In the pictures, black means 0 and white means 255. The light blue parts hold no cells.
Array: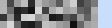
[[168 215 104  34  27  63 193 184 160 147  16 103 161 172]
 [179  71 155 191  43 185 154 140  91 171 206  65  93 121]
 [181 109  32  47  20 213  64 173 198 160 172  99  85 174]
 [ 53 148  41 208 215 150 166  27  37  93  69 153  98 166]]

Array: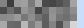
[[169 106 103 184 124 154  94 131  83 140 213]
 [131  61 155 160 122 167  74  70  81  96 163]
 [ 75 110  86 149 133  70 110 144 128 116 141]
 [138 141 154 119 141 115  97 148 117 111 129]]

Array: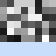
[[ 73  29  18 143 141  70 251  87]
 [106  74 207 206 205  30 179 189]
 [166 241 214  66 222  36 110 116]
 [154  87  92 150 242 241  42  53]
 [ 71 229 222  80  98  77 178  91]
 [ 25 248 150 158 233  43 138  35]]

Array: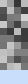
[[120 186 198 120]
 [196 155  54 186]
 [ 83 188 109  63]
 [ 73 122 125 210]
 [200 110  66 153]
 [ 84  57 188  59]
 [120 121  69  60]
 [117 197 156  91]
 [192 183 128 128]
 [197 129  79 105]]

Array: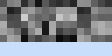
[[104 164 151  14  91  66  90 101  11  31  13 165 150  98 107  89]
 [ 80 126 135  46  94  20  88  57  46  62  38 144 141  96  70  51]
 [134  32  48 144 156 122 105 118 161 162 159  40  49 143 122 119]
 [108  71  76 204 121  99 109  90 197 168 187  72  74 111  97  98]
 [172  82  78  93 152 116  27 168 106 118 110  78  74 161 174 155]
 [161 142 109  48 132 170  23 170  61  88  77 137 102 147 172 165]]

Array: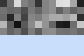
[[132  98 114  79 124  93 138 141 115 112 118 102]
 [ 54 110 218 129 113  52 131 144 221 224 166  33]
 [115 102 106  78 121 102 131 143  98 127  98 116]
 [108  39 128  66 134 125 149 170 171 159 184  46]
 [183  91  18  90 138 191 147 100  30  24 110 199]]

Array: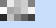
[[ 40 194 135  99  65]
 [125 234 190 205 130]
 [252 167 179 208 243]]

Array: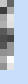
[[146 227]
 [197 100]
 [ 60 168]
 [165 229]
 [175 224]
 [ 89 124]
 [ 76  67]
 [ 84 148]
 [145 151]
 [176 251]]

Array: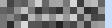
[[118  43 139 217  86  85  63  83  35  89  71 142  63 150 160]
 [171  69 104  94 150 206 103 163 166 120 213  61 176 188 101]
 [ 99  90 146 194 120  52  91  71  49 137  70 166  45  60 149]
 [118 136 100  62 184 140 190 144 193 153 208  78 159  70  78]]
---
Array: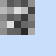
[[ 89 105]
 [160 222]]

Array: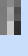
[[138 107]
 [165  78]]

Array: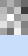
[[176 139]
 [145 200]]

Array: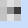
[[224 207]
 [142  58]]

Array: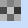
[[129 154]
 [195  52]]

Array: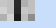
[[193  42]
 [193  39]]

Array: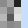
[[164  34]
 [125 214]]

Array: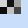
[[ 19 162]
 [193  68]]

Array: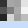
[[167 162]
 [125 170]]
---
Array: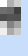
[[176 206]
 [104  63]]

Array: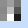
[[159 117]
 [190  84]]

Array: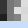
[[120 132]
 [120 224]]

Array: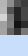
[[142  81]
 [ 85  37]]

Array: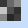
[[105 138]
 [ 80  48]]

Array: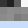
[[ 33  92]
 [141 138]]

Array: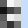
[[246 223]
 [ 66  98]]

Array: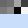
[[111 165]
 [137   7]]
